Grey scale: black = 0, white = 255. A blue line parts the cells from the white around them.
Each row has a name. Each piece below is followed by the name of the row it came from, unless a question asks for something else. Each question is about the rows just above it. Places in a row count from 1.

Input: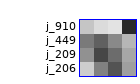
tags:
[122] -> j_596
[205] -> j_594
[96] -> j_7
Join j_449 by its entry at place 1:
j_596
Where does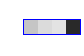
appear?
j_910
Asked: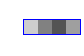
j_206

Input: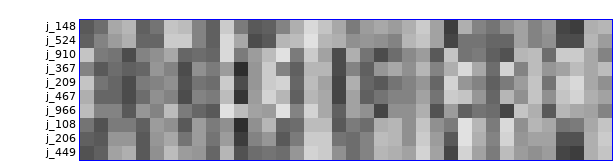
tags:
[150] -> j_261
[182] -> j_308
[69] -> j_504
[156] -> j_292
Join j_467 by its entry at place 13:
j_292
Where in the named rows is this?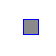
j_910, 24
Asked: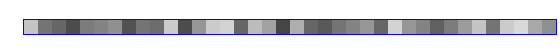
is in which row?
j_209

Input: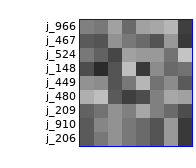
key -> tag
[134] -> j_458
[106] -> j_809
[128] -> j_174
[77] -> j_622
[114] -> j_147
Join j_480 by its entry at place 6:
j_174
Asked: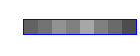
j_209
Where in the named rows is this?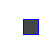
j_524, 3
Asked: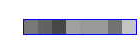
j_524
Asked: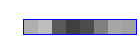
j_480
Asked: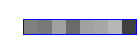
j_966

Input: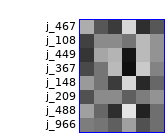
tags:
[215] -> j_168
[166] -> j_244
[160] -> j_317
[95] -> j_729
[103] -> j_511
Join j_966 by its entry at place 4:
j_317
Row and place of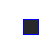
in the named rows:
j_148, 5
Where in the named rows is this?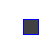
j_108, 1
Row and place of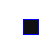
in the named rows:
j_367, 4
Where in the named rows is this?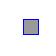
j_148, 1
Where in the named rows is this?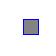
j_367, 6

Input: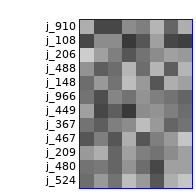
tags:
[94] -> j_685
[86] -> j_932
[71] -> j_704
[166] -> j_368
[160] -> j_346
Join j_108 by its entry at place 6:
j_346
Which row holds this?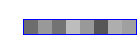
j_148
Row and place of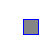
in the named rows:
j_966, 3
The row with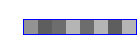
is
j_488
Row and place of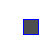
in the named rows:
j_966, 2
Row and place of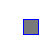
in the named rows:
j_480, 2

